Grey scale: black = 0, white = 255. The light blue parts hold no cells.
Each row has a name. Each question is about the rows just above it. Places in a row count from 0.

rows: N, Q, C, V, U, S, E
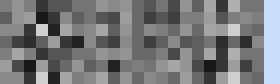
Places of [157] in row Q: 2 10 17
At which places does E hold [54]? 2 17

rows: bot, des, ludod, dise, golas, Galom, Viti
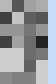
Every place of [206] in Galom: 0 1 3
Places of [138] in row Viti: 0
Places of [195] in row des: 1
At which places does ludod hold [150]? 0 1 3
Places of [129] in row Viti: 1 2

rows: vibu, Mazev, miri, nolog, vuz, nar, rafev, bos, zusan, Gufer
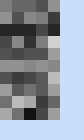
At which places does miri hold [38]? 0 1 2 4
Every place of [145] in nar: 0 1 3
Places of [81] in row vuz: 0 2 3
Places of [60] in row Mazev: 4
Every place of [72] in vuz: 1

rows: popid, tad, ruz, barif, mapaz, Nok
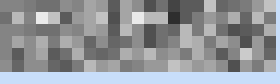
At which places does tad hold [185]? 1 12 13 21
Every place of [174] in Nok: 15 22

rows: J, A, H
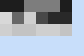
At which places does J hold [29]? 0 1 5
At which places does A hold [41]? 4 5
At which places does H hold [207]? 0 3 4
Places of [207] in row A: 2
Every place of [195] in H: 1 2 5
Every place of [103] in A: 1

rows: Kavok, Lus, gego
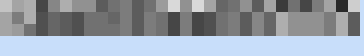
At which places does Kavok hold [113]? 9 12 19 24
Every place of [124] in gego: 10 12 15 19 27

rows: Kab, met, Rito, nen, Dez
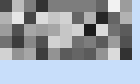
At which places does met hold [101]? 6 9
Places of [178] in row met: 0 7 10
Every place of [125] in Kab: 2 4 5 6 7
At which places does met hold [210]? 5

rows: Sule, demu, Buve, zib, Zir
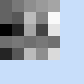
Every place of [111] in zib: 0 2 4
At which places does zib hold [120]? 1 3

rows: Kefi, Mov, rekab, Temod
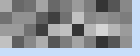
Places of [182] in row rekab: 4 7 9
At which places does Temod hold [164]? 6
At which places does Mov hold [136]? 7 9
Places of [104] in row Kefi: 1 4

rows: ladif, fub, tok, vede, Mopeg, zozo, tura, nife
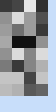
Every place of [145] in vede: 3
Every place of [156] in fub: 2
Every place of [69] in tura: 2
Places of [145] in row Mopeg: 0

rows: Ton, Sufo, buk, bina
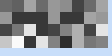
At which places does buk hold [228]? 2 8
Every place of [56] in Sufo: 1 2 3 5 6
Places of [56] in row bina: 2
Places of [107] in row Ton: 0 3 7
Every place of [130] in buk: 5

